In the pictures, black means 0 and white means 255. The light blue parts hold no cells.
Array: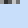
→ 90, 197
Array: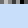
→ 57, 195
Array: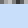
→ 127, 194
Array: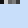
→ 100, 205
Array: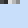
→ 222, 222
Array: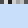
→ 207, 222
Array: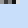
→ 125, 223
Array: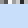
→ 159, 246
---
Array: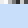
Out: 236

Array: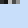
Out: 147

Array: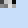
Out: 208

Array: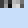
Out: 202

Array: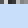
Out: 188

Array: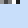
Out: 151

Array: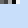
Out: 176
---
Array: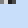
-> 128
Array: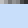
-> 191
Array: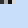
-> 47
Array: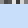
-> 142
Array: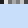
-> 30
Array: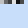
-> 192
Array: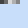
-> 66
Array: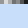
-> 150
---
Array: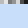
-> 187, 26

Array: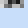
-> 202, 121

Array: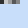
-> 48, 132

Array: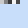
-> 202, 73

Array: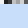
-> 241, 91

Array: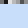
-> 114, 144

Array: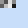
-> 149, 25

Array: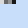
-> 217, 24

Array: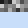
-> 26, 96
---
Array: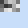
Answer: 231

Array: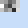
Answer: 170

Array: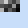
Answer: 92

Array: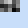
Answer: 143

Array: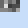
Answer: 119

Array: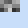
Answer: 205

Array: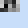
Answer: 148
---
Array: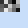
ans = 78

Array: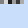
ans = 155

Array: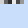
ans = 233

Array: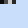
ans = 77

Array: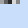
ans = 42

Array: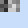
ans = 189

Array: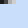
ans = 72
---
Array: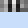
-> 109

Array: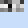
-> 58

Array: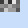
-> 102

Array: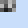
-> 142

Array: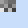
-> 107

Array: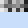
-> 34

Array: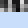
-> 65

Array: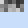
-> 62
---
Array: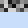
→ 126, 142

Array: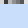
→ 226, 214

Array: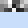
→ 209, 127

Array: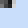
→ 197, 122

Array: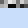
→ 161, 175

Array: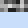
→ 77, 119

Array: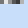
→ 179, 118
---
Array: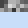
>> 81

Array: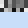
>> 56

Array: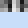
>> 92

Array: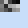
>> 192

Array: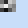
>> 45

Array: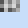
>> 187

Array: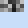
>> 189
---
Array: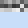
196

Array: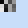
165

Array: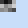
105

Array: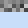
83

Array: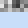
200

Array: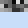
144

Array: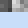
61

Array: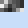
33

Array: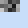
37
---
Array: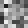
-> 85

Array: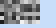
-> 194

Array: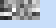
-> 185

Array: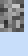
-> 92

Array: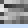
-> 162

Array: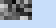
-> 93
